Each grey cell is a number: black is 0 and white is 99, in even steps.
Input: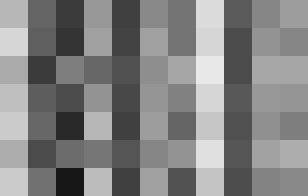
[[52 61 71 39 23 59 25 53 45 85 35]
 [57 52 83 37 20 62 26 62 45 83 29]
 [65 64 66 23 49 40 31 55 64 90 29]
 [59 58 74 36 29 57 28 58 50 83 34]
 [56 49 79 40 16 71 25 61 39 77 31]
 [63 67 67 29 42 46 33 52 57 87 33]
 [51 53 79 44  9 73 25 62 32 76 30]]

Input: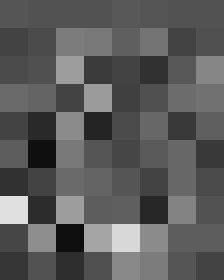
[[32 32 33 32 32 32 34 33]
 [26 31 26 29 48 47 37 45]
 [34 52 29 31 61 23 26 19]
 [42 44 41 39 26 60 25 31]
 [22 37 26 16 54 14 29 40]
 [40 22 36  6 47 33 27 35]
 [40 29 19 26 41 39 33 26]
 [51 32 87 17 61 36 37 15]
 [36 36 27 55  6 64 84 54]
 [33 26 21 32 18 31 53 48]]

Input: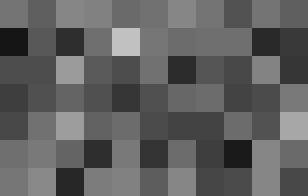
[[45 37 45 37 52 50 41 44 52 45 32]
 [16 22  8 34 18 43 75 46 42 43 43]
 [51 21 30 30 60 35 30 44 17 33 28]
 [29 47 24 31 39 31 21 31 40 42 26]
 [32 65 28 44 61 38 42 29 26 26 42]
 [52 41 43 47 39 18 47 20 42 24 10]
 [52 28 46 53 15 48 50 36 52 27 29]]

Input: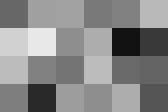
[[50 72 40 62 63 47]
 [ 7 22 81 90 55 67]
 [41 39 73 50 45 73]
 [67 33 49 16 61 55]]

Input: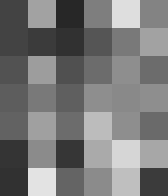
[[86 51 26 63 15 49]
 [47 63 26 23 19 33]
 [55 42 32 61 31 42]
 [53 55 36 47 37 55]
 [55 41 38 62 42 73]
 [83 65 20 54 21 66]
 [74 23 19 88 39 54]]

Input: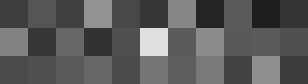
[[12 20 24 33 25 57 28 21 52 14 35]
 [35 31 51 21 40 19 31 87 35 54 34]
 [55 23 29 31 35 40 29 46 37 47 26]]

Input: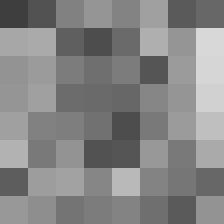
[[35 40 24 32 50 58 51 62]
 [58 84 65 66 37 30 41 68]
 [60 83 57 60 48 43 48 33]
 [58 81 58 62 42 41 40 52]
 [60 74 62 50 49 44 30 47]
 [47 66 69 47 57 32 33 59]
 [46 40 36 61 63 52 72 51]
 [35 57 59 55 45 48 51 43]]

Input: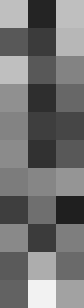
[[14 74 74]
 [23 71 34]
 [34 51 74]
 [18 40 56]
 [24 27 51]
 [19 34 54]
 [52 58 48]
 [43 12 24]
 [23 49 53]
 [67 41 35]
 [94 63 38]]

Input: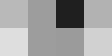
[[12 69 72 61]
 [60 81 86 61]]
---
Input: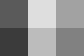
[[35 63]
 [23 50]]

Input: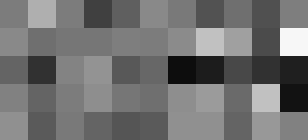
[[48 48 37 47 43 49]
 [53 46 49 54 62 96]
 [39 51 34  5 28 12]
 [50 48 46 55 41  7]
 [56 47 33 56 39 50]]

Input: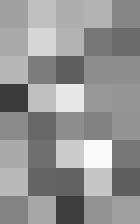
[[62 67 52]
 [66 69 42]
 [71 37 55]
 [23 90 58]
 [54 55 57]
 [66 79 46]
 [72 38 37]
 [51 24 62]]

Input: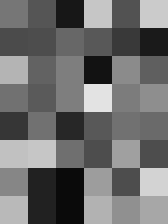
[[46  9 32]
 [29 40 22]
 [70 49 54]
 [44 49 48]
 [21 15 44]
 [75 43 62]
 [52  4 30]
 [72  4 56]]

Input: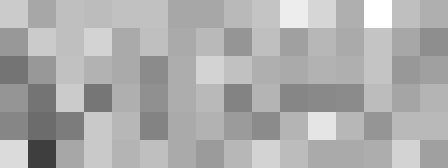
[[79 74 75 65 72 92 68 74]
 [59 74 66 66 58 62 66 65]
 [45 75 66 67 75 66 68 59]
 [58 79 68 67 51 52 54 64]
 [52 48 71 66 60 70 71 72]
 [85 65 70 66 71 73 66 82]]

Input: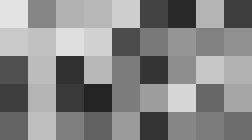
[[88 69 80 16 24]
 [78 86 29 58 56]
 [31 19 48 55 69]
 [24 22 48 83 64]
 [39 49 60 52 42]]

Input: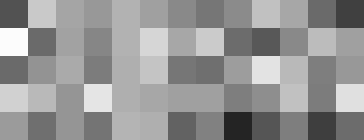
[[32 64 69 53 54 65 25]
 [98 63 69 65 42 53 62]
 [41 66 68 46 61 72 59]
 [81 58 68 62 49 75 87]
 [60 58 70 38 14 49 42]]

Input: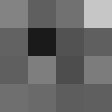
[[51 44]
 [38 32]
 [37 30]
 [43 36]]

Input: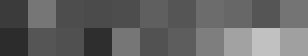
[[23 30 30 33 40 45]
 [17 31 46 36 63 62]]
